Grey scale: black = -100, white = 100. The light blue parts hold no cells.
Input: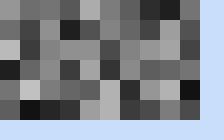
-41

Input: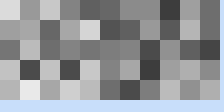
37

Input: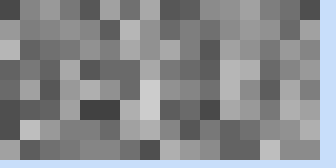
9

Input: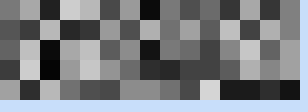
-85

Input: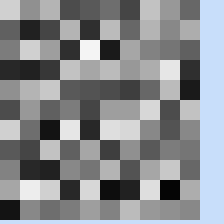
7
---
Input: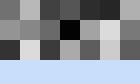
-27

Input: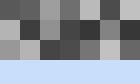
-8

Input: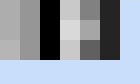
58

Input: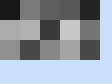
6

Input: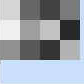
-31

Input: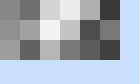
-6

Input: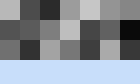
-51

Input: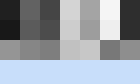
56

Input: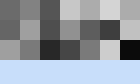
-4
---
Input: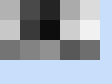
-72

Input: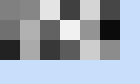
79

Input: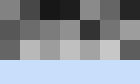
-82

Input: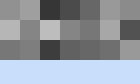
-58

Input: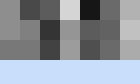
-28

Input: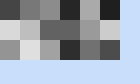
10
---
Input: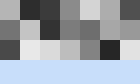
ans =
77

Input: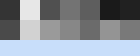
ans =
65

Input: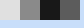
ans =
8

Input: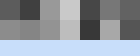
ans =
48

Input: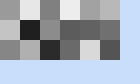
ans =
81

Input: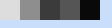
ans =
11
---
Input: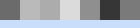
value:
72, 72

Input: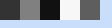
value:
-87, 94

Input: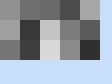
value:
54, 70

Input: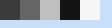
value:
50, 93

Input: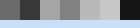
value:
1, 57

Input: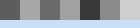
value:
26, 62
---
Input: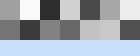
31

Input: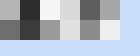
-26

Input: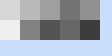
-9

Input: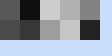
39

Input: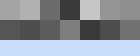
17

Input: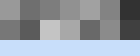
3
